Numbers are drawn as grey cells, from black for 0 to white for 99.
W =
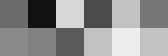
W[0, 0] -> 42
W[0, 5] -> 46
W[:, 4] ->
[75, 92]

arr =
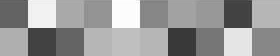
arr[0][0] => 38
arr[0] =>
[38, 93, 66, 57, 98, 52, 63, 59, 26, 71]
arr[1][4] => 74
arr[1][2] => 39
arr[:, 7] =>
[59, 46]

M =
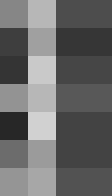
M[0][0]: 52
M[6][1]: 65
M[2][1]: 78
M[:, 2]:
[30, 21, 27, 34, 26, 26, 32]
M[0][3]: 30
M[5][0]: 42
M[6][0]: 58

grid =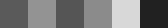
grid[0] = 35
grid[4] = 84
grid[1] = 57
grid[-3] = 54

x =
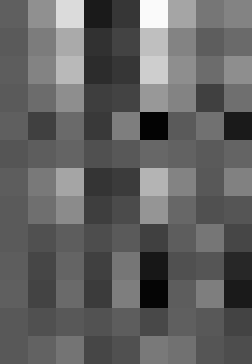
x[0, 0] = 37
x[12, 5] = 47
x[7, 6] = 40
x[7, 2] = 54
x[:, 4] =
[21, 26, 21, 26, 49, 34, 23, 29, 35, 46, 49, 36, 31]
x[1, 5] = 74
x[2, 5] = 80
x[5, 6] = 38
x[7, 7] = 31
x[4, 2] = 41
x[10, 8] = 10
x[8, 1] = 31
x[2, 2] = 72
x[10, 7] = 49
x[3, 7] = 25
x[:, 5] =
[97, 74, 80, 59, 1, 40, 70, 58, 25, 9, 2, 28, 47]
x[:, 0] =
[37, 35, 36, 35, 37, 33, 36, 35, 35, 36, 37, 34, 34]
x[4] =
[37, 25, 41, 22, 49, 1, 35, 44, 10]
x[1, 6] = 51
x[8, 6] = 36
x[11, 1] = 31
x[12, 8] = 30
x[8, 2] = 36
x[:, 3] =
[10, 19, 17, 24, 22, 31, 20, 24, 30, 25, 23, 32, 27]
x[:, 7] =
[46, 36, 42, 25, 44, 35, 34, 31, 46, 33, 49, 34, 33]
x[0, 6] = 64
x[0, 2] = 85
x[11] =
[34, 31, 34, 32, 36, 28, 37, 34, 26]

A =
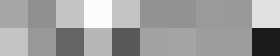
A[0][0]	65
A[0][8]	59
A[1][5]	63
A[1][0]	76
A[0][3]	98
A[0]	[65, 56, 76, 98, 76, 57, 57, 60, 59, 87]

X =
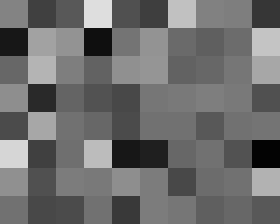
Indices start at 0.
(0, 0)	51
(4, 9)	45
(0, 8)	49
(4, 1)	65
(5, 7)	44
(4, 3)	40
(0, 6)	75
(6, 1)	31
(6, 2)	48
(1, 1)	63
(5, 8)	32
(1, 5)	57
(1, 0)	9
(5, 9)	1
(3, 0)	55
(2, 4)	56
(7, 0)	44
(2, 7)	40
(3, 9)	31
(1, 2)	57
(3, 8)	47
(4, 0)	29
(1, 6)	41
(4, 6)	44
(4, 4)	29
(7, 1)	28

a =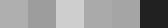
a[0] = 68
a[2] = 80
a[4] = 64

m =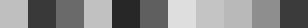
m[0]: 74
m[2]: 41
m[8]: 72
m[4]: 15

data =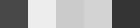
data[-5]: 28
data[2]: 79

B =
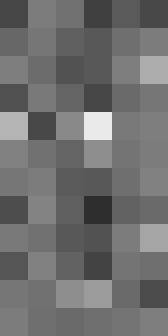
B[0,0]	27
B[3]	[31, 47, 39, 27, 41, 46]
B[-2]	[46, 44, 55, 60, 41, 29]
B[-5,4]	38
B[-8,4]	47
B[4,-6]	70
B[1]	[40, 46, 37, 34, 43, 48]
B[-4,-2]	48
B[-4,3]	32
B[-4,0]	47
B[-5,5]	41
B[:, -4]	[44, 37, 32, 39, 53, 39, 35, 37, 34, 38, 55, 41]
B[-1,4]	45
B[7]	[30, 51, 37, 18, 38, 41]
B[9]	[33, 50, 38, 26, 45, 43]
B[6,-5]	48
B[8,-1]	64
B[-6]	[46, 48, 35, 34, 43, 50]
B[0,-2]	35
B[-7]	[50, 44, 39, 55, 45, 48]
